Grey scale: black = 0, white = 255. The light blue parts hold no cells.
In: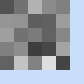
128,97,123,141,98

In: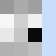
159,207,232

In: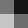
21,198

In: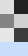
33,132

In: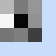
150,7,117

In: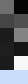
5,69

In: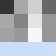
103,228,152
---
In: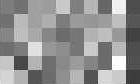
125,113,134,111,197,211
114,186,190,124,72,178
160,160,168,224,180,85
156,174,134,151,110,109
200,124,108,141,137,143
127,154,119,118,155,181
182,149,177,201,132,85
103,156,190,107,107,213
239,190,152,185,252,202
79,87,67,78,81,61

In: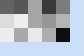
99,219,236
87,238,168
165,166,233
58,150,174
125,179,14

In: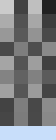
203,172,152,73,165,131,161,67,70
66,82,89,126,84,98,86,126,124
191,167,147,78,158,129,155,72,73
33,61,74,138,65,91,68,140,137

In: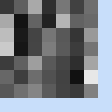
56,169,189,202,60,103,87
95,19,26,22,96,62,112
169,99,68,69,158,109,133
48,34,118,125,89,81,91
119,181,88,90,69,66,67
65,98,53,60,46,17,57
110,105,153,116,165,231,128

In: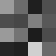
156,77,154,37
108,71,116,32
31,128,28,208
79,88,76,106

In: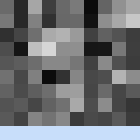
106,120,48,77,86,113,98,83,89
40,40,69,21,93,72,75,90,67
166,129,111,190,109,128,94,70,132
62,49,170,214,136,12,110,98,115
105,104,178,142,136,50,157,113,135
122,105,154,143,118,134,158,169,58
11,18,65,22,65,72,70,77,74
100,142,97,23,138,78,106,140,69
145,168,83,120,80,179,70,69,89
167,199,61,62,60,140,90,53,59

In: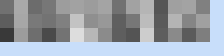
113,93,57
169,167,156
108,121,110
119,115,74
157,128,115
162,195,221
156,143,183
164,152,139
113,95,94
162,119,84
181,188,205
85,90,94
160,180,138
163,133,91
128,160,126
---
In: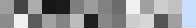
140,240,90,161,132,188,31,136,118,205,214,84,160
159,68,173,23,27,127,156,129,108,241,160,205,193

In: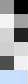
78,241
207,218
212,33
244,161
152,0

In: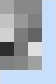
129,134,160
46,119,223
209,125,99
194,152,128
166,136,136

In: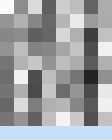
118,148,97,191,243,201,81,193
103,219,125,176,182,134,89,239
116,175,74,199,108,149,75,232
109,241,78,189,149,118,35,144
117,179,199,148,190,172,91,176
147,189,131,134,166,195,78,241
135,140,95,102,215,176,63,193
149,177,134,104,182,234,155,171
250,141,219,95,205,190,100,172

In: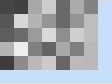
61,139,185,203,102,187,185
180,238,128,100,169,127,185
93,106,155,217,142,207,190
86,215,180,149,105,149,189
69,64,168,204,105,171,131

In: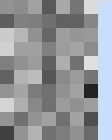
65,148,178,114,126,146,107
148,112,147,161,113,163,79
212,174,136,112,156,145,157
147,165,123,113,146,162,34
98,179,188,86,138,155,117
128,145,156,96,174,113,223
209,160,160,129,156,164,140
203,183,145,102,158,150,153
94,129,126,112,97,98,134
146,140,161,89,168,117,220

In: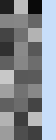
156,78,63
179,62,190
96,108,68
160,114,136
200,89,90
96,135,109
48,138,88
68,113,179
133,135,102
31,188,9
